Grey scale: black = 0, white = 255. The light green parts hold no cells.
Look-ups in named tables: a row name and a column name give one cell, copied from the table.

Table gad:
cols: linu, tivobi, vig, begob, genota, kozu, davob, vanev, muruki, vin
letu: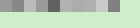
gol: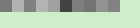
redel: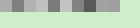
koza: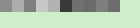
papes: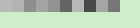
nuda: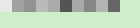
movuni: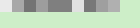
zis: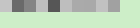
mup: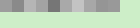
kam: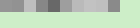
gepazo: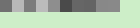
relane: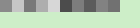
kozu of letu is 177
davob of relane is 125
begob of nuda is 186
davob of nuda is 168
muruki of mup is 149
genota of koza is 178
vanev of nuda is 134
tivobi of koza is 173
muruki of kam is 191
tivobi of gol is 177
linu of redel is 173

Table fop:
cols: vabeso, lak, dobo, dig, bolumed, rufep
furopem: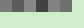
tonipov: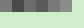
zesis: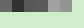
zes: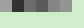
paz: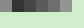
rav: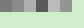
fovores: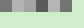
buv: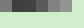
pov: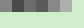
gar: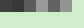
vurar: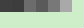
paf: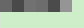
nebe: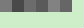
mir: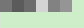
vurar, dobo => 108
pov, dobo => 108
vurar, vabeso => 63
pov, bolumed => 136
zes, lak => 50
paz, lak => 51
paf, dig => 109
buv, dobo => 66
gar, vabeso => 64
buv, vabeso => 122
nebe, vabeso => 122
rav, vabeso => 122
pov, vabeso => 132
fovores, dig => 90
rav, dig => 90
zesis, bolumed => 162
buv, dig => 90

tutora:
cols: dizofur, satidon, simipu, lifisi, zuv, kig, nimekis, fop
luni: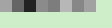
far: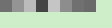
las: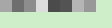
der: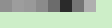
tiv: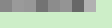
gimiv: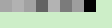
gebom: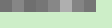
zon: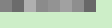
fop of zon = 104
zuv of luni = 125
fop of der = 175
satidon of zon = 107
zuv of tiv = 140
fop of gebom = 117
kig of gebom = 175
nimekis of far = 112
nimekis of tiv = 103
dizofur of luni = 164
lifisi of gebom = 118
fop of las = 152

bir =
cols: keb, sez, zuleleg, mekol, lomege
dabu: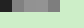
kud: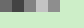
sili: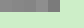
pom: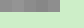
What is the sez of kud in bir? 67
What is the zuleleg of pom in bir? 140
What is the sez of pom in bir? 148
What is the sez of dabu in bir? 129
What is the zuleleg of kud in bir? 130
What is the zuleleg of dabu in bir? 146
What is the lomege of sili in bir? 123
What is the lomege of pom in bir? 142
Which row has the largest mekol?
kud

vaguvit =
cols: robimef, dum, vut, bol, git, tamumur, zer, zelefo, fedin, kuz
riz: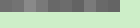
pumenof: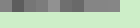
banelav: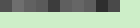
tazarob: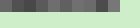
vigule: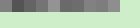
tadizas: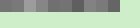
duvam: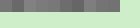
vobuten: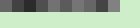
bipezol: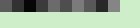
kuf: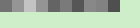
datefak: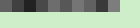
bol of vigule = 116
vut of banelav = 97
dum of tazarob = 81
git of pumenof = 145
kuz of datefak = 125
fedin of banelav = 46
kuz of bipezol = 133
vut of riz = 137
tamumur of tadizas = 115
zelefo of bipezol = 88
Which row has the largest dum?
kuf

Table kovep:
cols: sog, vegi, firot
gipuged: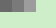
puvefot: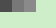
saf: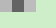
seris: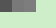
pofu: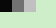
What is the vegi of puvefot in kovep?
120
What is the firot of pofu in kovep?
192
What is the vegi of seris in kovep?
121
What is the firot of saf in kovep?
188
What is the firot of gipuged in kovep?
156
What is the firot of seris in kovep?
125
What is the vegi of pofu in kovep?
113
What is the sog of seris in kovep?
84
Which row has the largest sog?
saf

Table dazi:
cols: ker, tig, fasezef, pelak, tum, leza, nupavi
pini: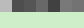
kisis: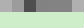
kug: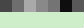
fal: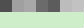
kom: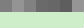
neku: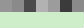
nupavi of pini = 115
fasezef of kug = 169
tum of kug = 116
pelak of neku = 178
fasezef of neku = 74
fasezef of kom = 129
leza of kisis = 131
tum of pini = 65
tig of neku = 138
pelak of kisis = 130
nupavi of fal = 194
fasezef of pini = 85
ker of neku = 149
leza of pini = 121

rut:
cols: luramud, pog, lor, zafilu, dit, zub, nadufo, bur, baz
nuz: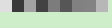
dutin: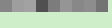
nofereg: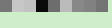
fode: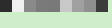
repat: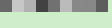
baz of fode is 59
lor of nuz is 162
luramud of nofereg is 118
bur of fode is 143
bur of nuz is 131
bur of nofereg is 129
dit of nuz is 124
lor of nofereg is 194
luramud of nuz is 223

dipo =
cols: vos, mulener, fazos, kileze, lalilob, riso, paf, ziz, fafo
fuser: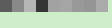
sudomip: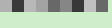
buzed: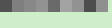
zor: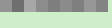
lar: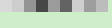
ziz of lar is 158
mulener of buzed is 127
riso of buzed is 163
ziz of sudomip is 192
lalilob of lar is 155
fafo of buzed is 143
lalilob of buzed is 106
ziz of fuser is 149
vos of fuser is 92
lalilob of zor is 126
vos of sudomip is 177
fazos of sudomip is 184
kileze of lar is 71
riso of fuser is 165
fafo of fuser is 170
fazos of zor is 167
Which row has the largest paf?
lar

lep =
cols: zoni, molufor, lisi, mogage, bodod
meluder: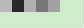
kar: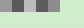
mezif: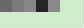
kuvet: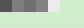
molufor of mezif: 123
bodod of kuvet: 236
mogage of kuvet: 130
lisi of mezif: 135
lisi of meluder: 175
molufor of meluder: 41
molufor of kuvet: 125
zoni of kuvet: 83
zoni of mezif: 105
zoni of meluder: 186
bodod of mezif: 137
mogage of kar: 93
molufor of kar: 90
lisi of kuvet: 112

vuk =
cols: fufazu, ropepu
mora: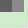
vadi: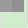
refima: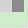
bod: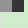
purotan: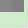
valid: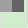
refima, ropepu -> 139
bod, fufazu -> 148
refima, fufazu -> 212
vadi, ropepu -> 145
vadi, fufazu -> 155
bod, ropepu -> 53
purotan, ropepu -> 127
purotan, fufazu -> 135
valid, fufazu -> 159
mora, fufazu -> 96
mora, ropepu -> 137
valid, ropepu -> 100

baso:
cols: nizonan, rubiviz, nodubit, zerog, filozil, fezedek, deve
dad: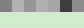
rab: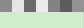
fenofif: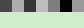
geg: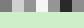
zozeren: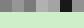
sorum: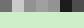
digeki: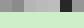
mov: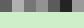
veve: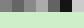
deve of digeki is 150
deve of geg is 142
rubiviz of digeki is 139
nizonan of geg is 124
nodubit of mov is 118
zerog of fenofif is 189
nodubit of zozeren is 123
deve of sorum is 77
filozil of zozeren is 164
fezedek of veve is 20
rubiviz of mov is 176
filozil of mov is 91
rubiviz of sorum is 202

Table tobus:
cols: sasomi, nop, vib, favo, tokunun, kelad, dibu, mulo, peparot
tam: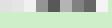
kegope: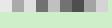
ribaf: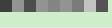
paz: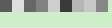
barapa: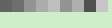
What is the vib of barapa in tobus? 148
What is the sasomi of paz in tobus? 91
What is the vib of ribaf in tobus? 77
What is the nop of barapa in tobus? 110
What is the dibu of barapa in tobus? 175
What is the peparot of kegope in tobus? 212
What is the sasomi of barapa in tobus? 99
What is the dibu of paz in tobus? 182
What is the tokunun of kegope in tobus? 192
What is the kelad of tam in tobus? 180
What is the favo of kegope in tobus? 113
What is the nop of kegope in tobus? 170

